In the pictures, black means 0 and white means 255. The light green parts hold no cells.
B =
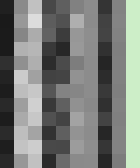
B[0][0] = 32
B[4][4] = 75
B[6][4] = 131
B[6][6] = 140
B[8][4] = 67
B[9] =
[43, 190, 164, 50, 95, 147, 140, 38, 130]
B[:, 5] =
[129, 175, 151, 153, 125, 146, 134, 145, 163, 147, 156, 138]
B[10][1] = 195
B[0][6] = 140
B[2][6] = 142
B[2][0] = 27
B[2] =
[27, 134, 172, 98, 60, 151, 142, 68, 130]
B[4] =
[48, 144, 175, 44, 75, 125, 140, 37, 128]
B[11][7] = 38
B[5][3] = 66
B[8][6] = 142
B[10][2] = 205
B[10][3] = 73
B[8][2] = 199
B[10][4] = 72
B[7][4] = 96
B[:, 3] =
[72, 93, 98, 57, 44, 66, 86, 57, 81, 50, 73, 42]
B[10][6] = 142
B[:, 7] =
[52, 66, 68, 49, 37, 44, 57, 48, 67, 38, 54, 38]
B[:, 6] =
[140, 139, 142, 141, 140, 140, 140, 137, 142, 140, 142, 139]
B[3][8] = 127
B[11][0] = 40

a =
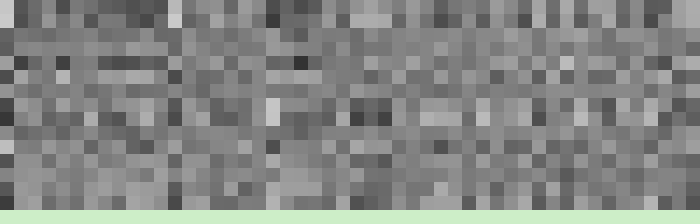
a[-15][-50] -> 198
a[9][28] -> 133
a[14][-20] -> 158
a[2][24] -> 124
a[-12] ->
[93, 132, 136, 130, 133, 130, 143, 137, 127, 153, 145, 143, 104, 147, 132, 120, 130, 120, 122, 153, 146, 130, 129, 113, 139, 111, 119, 118, 132, 128, 133, 152, 135, 118, 138, 122, 137, 144, 119, 138, 118, 139, 123, 115, 117, 126, 145, 121, 126, 104]
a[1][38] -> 173
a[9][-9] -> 124
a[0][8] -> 90
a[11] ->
[82, 144, 144, 113, 144, 127, 150, 123, 129, 147, 153, 148, 100, 146, 146, 108, 125, 115, 134, 169, 142, 136, 124, 115, 144, 102, 107, 88, 134, 127, 140, 147, 148, 118, 155, 123, 127, 156, 101, 132, 112, 148, 123, 107, 139, 126, 158, 121, 108, 99]
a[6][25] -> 150
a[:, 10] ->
[89, 73, 138, 145, 98, 165, 114, 162, 173, 127, 87, 153, 122, 155, 157]
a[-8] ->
[72, 154, 141, 114, 158, 131, 140, 115, 142, 148, 162, 136, 87, 151, 129, 98, 118, 110, 142, 197, 139, 138, 127, 105, 137, 90, 104, 91, 147, 119, 151, 153, 141, 127, 167, 131, 146, 158, 99, 136, 106, 169, 113, 85, 168, 125, 169, 140, 85, 103]
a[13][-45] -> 122
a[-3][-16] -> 128
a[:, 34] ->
[116, 92, 136, 138, 130, 137, 118, 167, 186, 134, 100, 155, 128, 141, 164]
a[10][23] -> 156
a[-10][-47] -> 120
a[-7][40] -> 135
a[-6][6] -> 136
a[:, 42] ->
[159, 125, 136, 123, 156, 103, 131, 113, 145, 139, 132, 123, 124, 117, 136]
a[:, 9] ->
[80, 88, 116, 153, 80, 169, 107, 148, 137, 99, 99, 147, 136, 159, 164]
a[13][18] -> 117
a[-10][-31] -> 165
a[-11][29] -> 160
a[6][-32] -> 135
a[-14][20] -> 105
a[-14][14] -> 114
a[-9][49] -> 157
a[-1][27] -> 107
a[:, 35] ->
[155, 145, 136, 122, 151, 94, 128, 131, 139, 141, 143, 123, 133, 99, 117]
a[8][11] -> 120
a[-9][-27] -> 136
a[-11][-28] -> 100

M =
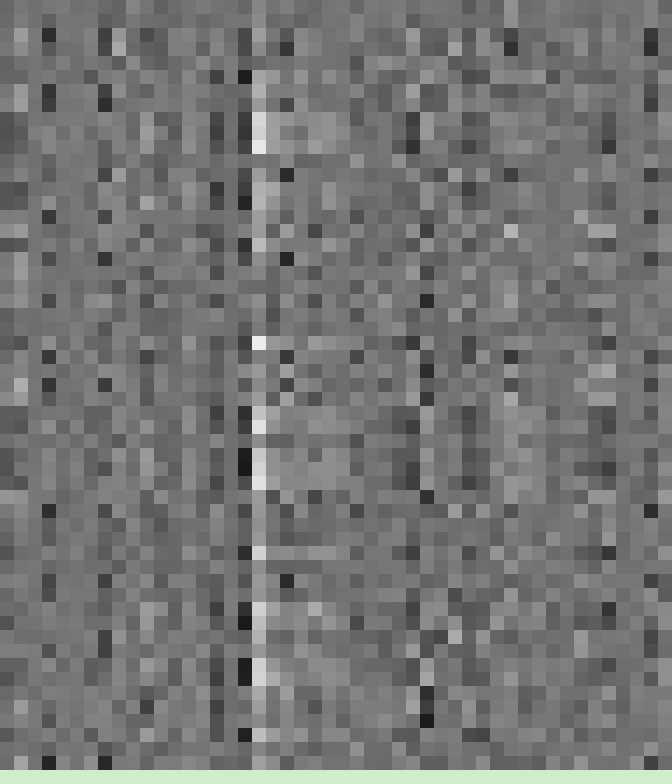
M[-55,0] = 103
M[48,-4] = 107
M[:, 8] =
[99, 101, 150, 168, 93, 127, 140, 110, 123, 128, 127, 107, 155, 123, 135, 136, 128, 124, 111, 118, 83, 109, 99, 126, 129, 119, 133, 134, 110, 132, 132, 90, 143, 129, 130, 124, 136, 91, 107, 122, 93, 128, 107, 120, 129, 146, 122, 132, 133, 128, 100, 118, 123, 102, 122]
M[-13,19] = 123
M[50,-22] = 124
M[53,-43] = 116
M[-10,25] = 101
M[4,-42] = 118
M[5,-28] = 116
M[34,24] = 128
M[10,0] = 86
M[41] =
[124, 127, 116, 69, 117, 115, 120, 64, 128, 116, 135, 89, 125, 126, 96, 91, 117, 83, 152, 132, 42, 133, 121, 106, 117, 95, 114, 105, 118, 121, 99, 104, 133, 117, 127, 107, 95, 106, 119, 105, 111, 140, 127, 116, 120, 118, 66, 95]
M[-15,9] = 122
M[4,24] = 113
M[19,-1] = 130
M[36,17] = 72
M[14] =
[86, 90, 118, 141, 110, 120, 104, 130, 135, 101, 162, 127, 100, 139, 118, 71, 110, 36, 179, 147, 115, 126, 109, 145, 128, 104, 106, 112, 102, 94, 141, 110, 127, 87, 96, 115, 116, 127, 122, 110, 119, 120, 103, 86, 116, 118, 112, 121]
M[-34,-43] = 108
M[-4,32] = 111
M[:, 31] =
[117, 114, 96, 88, 133, 127, 95, 94, 124, 109, 125, 117, 79, 121, 110, 102, 123, 110, 95, 108, 129, 114, 104, 104, 105, 109, 123, 101, 118, 121, 110, 116, 110, 114, 120, 119, 91, 115, 99, 114, 108, 104, 130, 139, 116, 72, 121, 108, 113, 100, 118, 113, 122, 110, 94]
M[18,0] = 120
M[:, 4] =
[122, 117, 119, 111, 125, 109, 119, 116, 122, 111, 121, 121, 115, 120, 110, 114, 101, 110, 111, 113, 118, 122, 120, 114, 107, 129, 104, 114, 113, 118, 102, 121, 110, 113, 109, 102, 109, 119, 113, 115, 110, 117, 121, 112, 119, 116, 123, 104, 117, 123, 121, 125, 108, 118, 132]
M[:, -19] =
[110, 91, 152, 138, 115, 110, 158, 132, 62, 71, 50, 101, 133, 99, 94, 110, 142, 85, 127, 148, 115, 121, 91, 101, 57, 141, 126, 137, 152, 90, 63, 94, 89, 67, 63, 121, 109, 103, 92, 63, 100, 121, 88, 67, 79, 122, 153, 81, 84, 147, 160, 112, 88, 94, 133]
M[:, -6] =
[110, 104, 108, 102, 106, 99, 123, 116, 107, 99, 97, 114, 117, 106, 103, 122, 159, 100, 125, 123, 100, 137, 81, 105, 91, 115, 151, 125, 151, 88, 95, 94, 99, 84, 105, 149, 104, 108, 101, 83, 99, 127, 118, 103, 92, 116, 122, 95, 95, 119, 129, 129, 112, 119, 115]
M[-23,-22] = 114
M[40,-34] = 108
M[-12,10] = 154
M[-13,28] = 131
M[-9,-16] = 96
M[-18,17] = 96
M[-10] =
[120, 110, 109, 113, 116, 118, 127, 65, 146, 113, 136, 111, 125, 123, 111, 116, 101, 96, 177, 108, 99, 129, 100, 115, 113, 101, 100, 92, 107, 122, 84, 72, 170, 99, 147, 100, 91, 115, 108, 112, 110, 151, 116, 119, 122, 115, 70, 112]
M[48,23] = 141
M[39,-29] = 136
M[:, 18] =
[133, 138, 157, 138, 103, 164, 176, 153, 214, 208, 231, 118, 156, 175, 179, 157, 155, 186, 141, 132, 106, 142, 129, 121, 235, 126, 152, 137, 156, 194, 224, 140, 198, 210, 225, 154, 151, 143, 152, 209, 142, 152, 149, 207, 188, 177, 150, 207, 210, 169, 158, 137, 189, 132, 159]
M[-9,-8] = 113
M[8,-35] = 132
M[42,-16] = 76
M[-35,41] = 110
